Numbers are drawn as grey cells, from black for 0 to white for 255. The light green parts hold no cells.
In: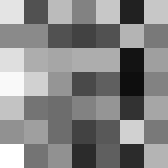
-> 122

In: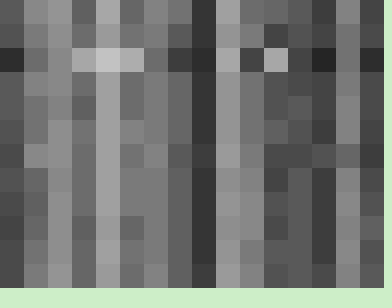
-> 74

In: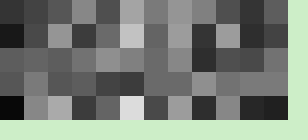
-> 67

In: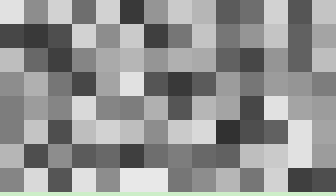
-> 164

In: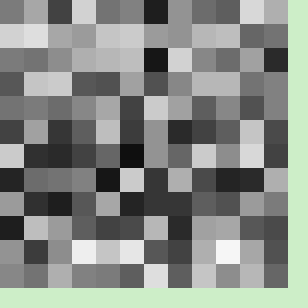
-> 115

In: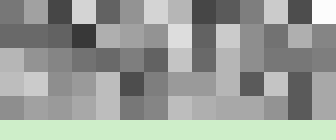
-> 133

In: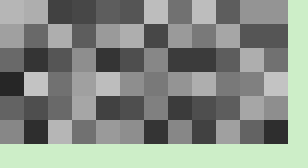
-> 85
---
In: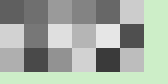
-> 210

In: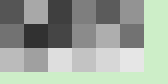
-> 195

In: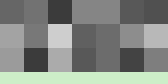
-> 108

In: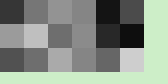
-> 133

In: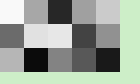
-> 131

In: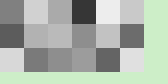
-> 156

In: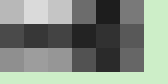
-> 82

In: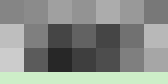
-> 77
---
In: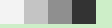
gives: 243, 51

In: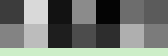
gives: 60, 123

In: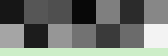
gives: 22, 243

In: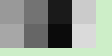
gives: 153, 218

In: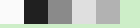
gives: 250, 178

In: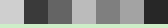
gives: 207, 39

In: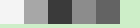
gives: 244, 99
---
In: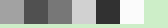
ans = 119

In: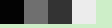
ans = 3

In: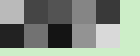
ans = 114

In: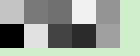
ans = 225

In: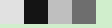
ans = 225

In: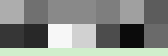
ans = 209

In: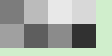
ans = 159

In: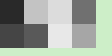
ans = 69

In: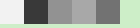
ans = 57
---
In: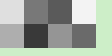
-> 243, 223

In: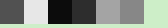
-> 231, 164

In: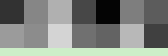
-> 212, 184

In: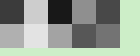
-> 227, 205

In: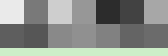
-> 234, 206

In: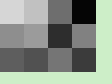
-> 214, 193

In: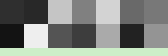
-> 238, 211

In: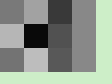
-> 189, 182

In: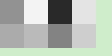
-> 243, 228
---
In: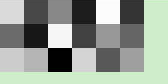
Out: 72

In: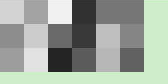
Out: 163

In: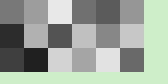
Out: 157

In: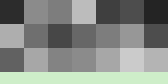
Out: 139

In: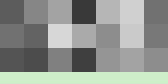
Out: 134

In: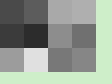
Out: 92

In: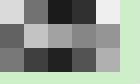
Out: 114

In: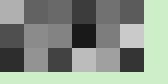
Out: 98

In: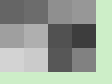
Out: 108
